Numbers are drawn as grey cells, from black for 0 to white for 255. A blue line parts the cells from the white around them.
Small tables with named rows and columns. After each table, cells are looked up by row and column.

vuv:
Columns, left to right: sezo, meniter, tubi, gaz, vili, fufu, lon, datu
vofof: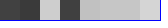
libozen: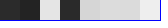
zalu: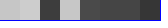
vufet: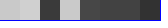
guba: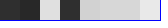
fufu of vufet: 66
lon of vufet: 66
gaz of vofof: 64
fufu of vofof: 198
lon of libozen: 219
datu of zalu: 54
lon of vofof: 198

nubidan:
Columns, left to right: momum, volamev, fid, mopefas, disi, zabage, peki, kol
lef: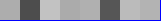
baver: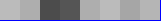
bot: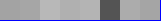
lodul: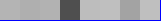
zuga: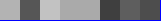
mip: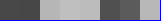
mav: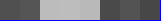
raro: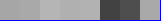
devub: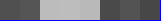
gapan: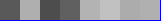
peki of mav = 83
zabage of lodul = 191
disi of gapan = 179
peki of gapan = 172
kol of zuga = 77
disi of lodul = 189
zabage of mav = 74
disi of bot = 180
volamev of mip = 71

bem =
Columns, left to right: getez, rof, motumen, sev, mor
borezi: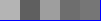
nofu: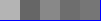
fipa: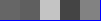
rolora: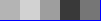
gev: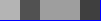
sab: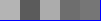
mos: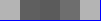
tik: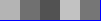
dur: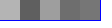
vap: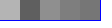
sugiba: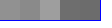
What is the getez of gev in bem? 180
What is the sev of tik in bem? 194
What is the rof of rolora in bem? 210
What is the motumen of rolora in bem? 158
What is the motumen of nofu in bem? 136
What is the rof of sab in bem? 91
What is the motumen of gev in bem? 158
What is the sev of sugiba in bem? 110
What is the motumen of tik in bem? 82
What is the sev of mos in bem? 110
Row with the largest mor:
mos

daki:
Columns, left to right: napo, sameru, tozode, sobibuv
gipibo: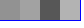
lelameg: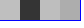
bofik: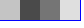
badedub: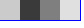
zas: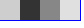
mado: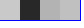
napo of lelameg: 191
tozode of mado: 179
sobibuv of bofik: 223
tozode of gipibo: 87
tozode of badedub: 127
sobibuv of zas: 224
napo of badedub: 203
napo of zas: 206
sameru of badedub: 58
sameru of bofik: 74
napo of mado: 201
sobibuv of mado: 192
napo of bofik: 196
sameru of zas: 51
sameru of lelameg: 52
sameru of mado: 40
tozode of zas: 135
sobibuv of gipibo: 179
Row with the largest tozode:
lelameg

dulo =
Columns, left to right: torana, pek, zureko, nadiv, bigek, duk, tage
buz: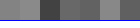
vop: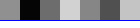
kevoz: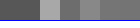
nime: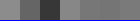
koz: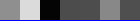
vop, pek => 5
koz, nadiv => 76
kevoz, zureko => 168
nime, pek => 101
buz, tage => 96
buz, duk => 136
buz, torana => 131
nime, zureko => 55
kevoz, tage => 116
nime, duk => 117
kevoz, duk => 117
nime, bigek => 119
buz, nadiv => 104
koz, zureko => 4
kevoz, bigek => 136
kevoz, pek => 87
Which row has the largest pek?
koz

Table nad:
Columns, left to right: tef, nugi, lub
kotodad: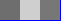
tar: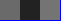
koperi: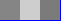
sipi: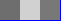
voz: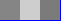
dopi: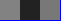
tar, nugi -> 34
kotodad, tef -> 110
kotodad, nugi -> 207
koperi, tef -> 133
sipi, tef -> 110
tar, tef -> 106
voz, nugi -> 206
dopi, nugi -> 34
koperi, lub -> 123
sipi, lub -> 120
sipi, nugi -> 209
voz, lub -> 123
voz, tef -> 133
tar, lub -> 116
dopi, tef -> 130
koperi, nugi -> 206
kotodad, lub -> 119

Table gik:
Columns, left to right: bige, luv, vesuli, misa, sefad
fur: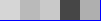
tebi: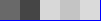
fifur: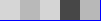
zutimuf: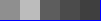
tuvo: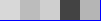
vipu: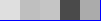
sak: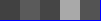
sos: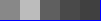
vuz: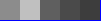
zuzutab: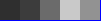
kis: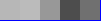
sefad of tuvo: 181
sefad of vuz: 61
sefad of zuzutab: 146
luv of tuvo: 188
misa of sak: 169
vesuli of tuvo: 207
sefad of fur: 175
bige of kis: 183
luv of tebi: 69
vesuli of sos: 95
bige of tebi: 105
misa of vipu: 74
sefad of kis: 112
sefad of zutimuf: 63
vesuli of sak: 69
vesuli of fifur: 213
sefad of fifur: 184

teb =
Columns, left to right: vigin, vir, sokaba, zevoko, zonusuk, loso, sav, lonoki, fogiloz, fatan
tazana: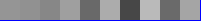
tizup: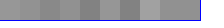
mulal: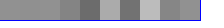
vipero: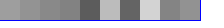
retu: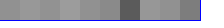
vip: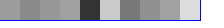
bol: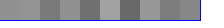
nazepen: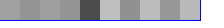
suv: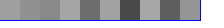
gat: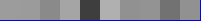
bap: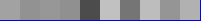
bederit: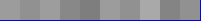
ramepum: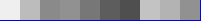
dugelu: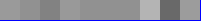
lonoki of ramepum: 195
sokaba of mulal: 145
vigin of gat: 156
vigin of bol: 145
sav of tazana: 71
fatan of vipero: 146
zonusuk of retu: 145
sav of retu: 91
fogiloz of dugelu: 105
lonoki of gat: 147
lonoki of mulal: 188
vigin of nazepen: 160
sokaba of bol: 121
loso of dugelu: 145
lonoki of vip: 145
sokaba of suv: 137
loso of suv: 162
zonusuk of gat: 62
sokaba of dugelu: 130
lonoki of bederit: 169

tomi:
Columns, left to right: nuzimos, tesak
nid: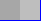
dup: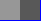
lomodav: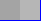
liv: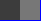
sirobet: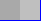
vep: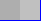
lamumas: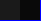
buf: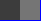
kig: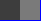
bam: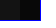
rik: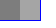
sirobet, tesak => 191
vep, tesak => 192
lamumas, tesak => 9
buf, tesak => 117
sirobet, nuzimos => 169
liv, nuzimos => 60
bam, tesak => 8
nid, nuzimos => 167
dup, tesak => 88
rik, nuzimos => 125
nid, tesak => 190
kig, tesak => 122
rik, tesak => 165
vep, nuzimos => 174
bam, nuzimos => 19
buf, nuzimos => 60

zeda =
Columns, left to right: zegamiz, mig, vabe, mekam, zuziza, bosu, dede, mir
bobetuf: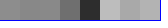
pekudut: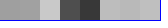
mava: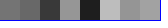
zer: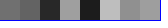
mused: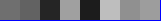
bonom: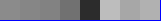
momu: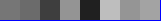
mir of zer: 158
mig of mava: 104
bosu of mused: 190
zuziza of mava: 30
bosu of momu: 190
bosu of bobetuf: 189
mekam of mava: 150
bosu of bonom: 189
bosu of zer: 190
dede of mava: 149
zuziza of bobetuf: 45
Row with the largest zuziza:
pekudut

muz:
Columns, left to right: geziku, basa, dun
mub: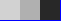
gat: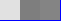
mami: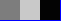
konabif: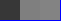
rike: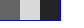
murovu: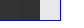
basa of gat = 126
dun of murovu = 232
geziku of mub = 210
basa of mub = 176
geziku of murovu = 51
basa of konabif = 127
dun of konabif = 131
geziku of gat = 225
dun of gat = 132
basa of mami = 201
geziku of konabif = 55
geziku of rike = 100
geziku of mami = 125
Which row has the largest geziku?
gat

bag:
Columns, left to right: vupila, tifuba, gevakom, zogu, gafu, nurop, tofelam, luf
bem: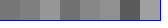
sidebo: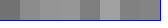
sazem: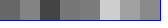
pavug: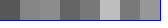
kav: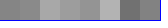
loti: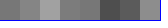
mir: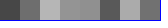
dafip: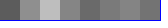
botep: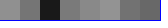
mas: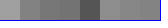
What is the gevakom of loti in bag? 161
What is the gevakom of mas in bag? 119
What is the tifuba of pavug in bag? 133
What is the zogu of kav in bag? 157
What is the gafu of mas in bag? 85
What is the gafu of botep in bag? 137
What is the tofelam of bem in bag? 90
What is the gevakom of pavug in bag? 140
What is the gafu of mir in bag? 144
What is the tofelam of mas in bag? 135
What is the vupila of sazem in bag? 103
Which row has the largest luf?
bem

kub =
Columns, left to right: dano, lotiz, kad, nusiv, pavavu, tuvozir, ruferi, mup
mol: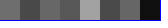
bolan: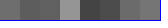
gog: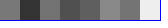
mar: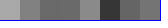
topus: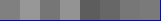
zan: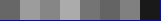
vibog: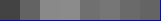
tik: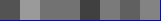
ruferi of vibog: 106
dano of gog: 120
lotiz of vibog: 99
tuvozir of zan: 100
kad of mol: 103
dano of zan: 103
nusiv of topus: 147
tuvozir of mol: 74
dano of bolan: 110
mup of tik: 131
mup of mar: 116
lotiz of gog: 51
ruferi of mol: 102
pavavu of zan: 116
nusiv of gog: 80
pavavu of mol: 162
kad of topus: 118
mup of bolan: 117

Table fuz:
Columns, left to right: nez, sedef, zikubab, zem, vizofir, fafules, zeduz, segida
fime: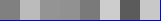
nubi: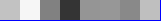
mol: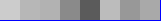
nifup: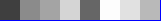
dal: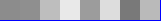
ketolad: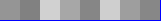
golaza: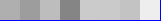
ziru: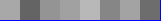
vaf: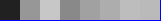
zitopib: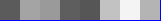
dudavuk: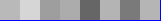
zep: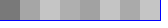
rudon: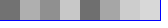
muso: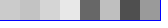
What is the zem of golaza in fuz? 133
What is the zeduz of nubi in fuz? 137
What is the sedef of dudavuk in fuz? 214
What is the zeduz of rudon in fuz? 205
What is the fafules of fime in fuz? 205
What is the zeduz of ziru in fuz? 163
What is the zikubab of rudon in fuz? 144
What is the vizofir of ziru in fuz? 184
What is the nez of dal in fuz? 140
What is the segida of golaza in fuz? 238
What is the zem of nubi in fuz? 52
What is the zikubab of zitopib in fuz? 154
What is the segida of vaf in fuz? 186
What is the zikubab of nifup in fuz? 164
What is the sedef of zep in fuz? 166
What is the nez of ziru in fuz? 168
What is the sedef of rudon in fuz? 175
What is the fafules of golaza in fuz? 202
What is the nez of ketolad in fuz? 149
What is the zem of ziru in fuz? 161
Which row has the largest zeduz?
zitopib

